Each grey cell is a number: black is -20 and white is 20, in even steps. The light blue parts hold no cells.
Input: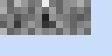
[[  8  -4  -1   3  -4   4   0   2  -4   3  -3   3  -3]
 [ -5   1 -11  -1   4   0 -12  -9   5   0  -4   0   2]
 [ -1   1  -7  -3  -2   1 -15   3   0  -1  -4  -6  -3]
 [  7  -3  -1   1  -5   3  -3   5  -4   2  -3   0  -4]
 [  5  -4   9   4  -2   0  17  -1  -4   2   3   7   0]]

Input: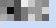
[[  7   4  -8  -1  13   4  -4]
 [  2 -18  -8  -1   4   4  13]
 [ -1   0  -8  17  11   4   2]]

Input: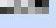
[[-11  -8   5   0   8   4   1]
 [ 16  14   4  14   5 -18 -10]]

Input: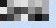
[[-14 -10   1  16  -9 -18 -11]
 [ 16  -1 -10  -7   3  -3   7]
 [-16   7  14  15   8  11   7]]

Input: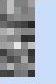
[[ -9 -10  -2  -1 -12]
 [  2   8   0   1   3]
 [ -2  -8  -5   6 -10]
 [-10  -3  -1  -1 -12]
 [  5   6  16   2  10]
 [  3   0   1 -13 -12]
 [  7  10   3   1   1]
 [ -3  -6  -8 -10 -14]
 [ -7   0   2   1   1]
 [  1  10   3  -1   1]
 [  1  10   0   0   5]]

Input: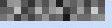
[[ -2   3 -10  -2  -9  -3   3  -5  -3 -16   2  -3  -3   1   2]
 [ -5  -4  10 -10  -5   8  -4   4   7 -11  -6   5  -6  12  -4]
 [-10   3   4  -6 -12  -1  -7   2 -15  -1  -5   0 -10  -2  -7]]

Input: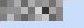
[[  0   9   1  -4   1   7  11  -4   1]
 [  2   3   3   9  -2  13 -12   6   1]
 [ -3   1   7  -3   7   2   4  -2   6]]
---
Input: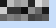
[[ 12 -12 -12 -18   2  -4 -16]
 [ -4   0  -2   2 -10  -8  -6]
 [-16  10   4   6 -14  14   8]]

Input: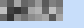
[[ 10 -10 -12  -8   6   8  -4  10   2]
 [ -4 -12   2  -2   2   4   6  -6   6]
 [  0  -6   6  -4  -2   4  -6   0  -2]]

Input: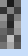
[[-12   0 -10]
 [ -6  10  -8]
 [ -2   6  -6]
 [  2 -16  -4]
 [  4 -12   0]
 [ -4  -8   4]
 [  0 -14   6]]

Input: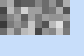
[[  3   7  -7  -5  -5   1  -3   3  -5   7]
 [ -3   7  -1   9  11  -9   3   1  11  -1]
 [ -9   9   1  13   5   5  -3  -1   7  -7]
 [-11  -1   3  -1  11  -1  -7   9  15  -3]
 [ -5   1   5  -5   5  -1   5   3   3   5]]

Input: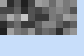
[[  5 -13  -7 -15  -9   5   3  -3   3  -1   1]
 [ -9  -9  -5 -13  -7  -9  -5  -1   1  -1  -7]
 [-13  -7  -3 -11 -11  -5   1   1  -5  -9  -5]
 [-15   5  -1  -3   3  -7  -3  -5 -13  -1   3]
 [ -3   7   1  11  -7 -11 -11  -1  -3   5   3]]

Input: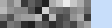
[[-11  -1  -3 -13 -15  -5  -7 -13  -9  -5  -9   1   5]
 [  9   3   1   1  -7 -15  13  -1  -3  -5   1   3  -3]
 [ -1  -7   3   5   5   9 -13   9  -9  -7   3   7 -11]
 [  7   1   7 -11  -5  -9 -15   7  11  17  11   7  -1]]
